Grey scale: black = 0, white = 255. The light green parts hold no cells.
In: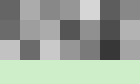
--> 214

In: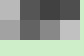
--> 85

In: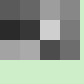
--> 102

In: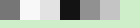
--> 19

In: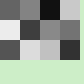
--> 131

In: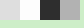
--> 253

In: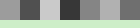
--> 133

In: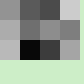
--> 90

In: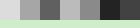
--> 138
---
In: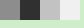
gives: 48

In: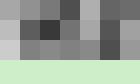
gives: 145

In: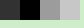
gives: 1

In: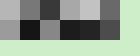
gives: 120

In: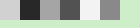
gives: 40

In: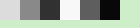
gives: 137

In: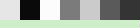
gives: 10

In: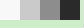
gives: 202

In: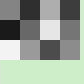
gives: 47
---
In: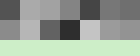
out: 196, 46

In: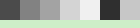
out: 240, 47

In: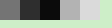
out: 218, 11

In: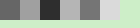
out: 218, 46

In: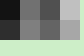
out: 192, 19

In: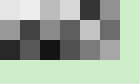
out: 236, 19

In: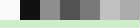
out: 249, 17

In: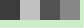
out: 193, 59

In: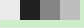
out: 234, 32

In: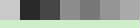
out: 201, 41
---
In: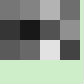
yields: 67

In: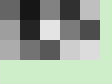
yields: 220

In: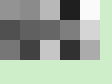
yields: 171

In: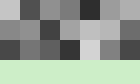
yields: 72

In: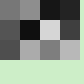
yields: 184

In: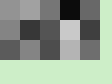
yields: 110

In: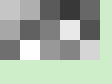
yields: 213

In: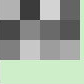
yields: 170

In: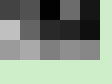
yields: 135

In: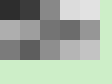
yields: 195
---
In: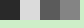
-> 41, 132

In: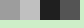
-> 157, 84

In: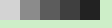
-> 211, 34

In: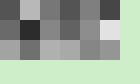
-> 84, 149

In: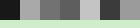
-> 24, 155

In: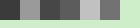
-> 59, 114

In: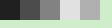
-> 32, 176

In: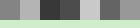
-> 132, 152
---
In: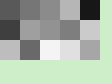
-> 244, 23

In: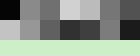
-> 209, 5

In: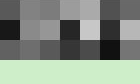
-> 199, 17

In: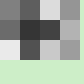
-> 234, 53

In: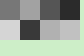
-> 213, 43

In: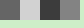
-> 210, 60

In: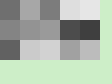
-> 230, 63

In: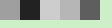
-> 205, 34
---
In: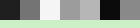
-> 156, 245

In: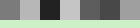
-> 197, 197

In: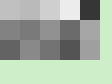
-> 145, 236

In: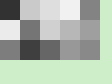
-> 208, 241

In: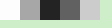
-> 35, 253

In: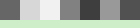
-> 129, 241

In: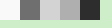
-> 211, 249

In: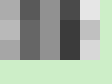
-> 145, 230
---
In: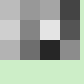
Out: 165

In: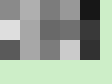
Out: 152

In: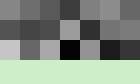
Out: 141

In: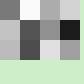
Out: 172

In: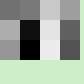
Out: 201

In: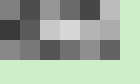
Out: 71

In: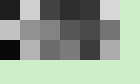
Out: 54

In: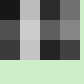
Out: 44

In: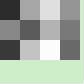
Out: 223

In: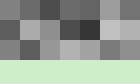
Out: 157
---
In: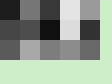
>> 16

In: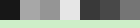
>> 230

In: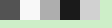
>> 174

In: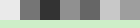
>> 144

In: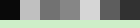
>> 134

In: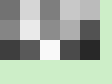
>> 140

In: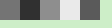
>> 142

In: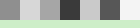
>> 58
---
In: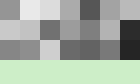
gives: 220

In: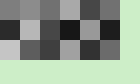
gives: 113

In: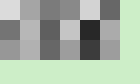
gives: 123

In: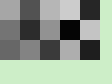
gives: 182

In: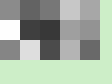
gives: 119

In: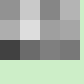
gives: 134

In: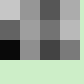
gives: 86

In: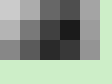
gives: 103

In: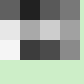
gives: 89

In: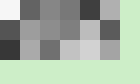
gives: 134
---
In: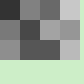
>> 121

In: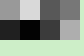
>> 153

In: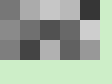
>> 138

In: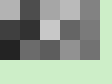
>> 63

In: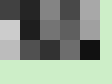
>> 204

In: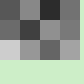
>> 107

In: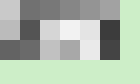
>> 187

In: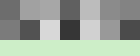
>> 109

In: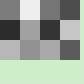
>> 44

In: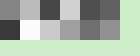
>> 132
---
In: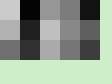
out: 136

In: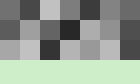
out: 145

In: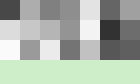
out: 50

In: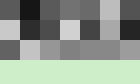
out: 169

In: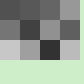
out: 145

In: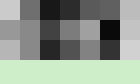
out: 10

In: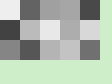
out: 173
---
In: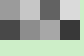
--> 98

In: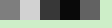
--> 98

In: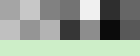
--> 54

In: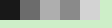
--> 138

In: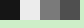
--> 122

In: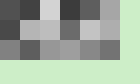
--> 73

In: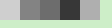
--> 131

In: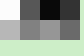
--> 87
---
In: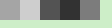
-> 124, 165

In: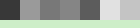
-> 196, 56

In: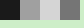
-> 117, 26

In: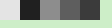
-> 59, 228

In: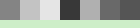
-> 85, 132

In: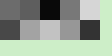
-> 214, 72

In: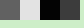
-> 60, 97
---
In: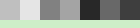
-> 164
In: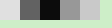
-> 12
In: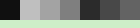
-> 127
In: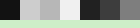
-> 240
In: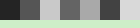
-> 100
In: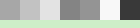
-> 132
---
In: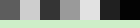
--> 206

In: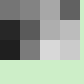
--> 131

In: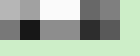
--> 161

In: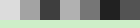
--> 163

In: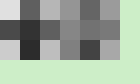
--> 95

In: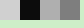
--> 12
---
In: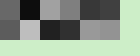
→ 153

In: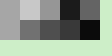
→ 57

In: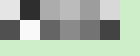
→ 115

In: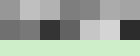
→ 212

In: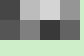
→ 57

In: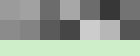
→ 183
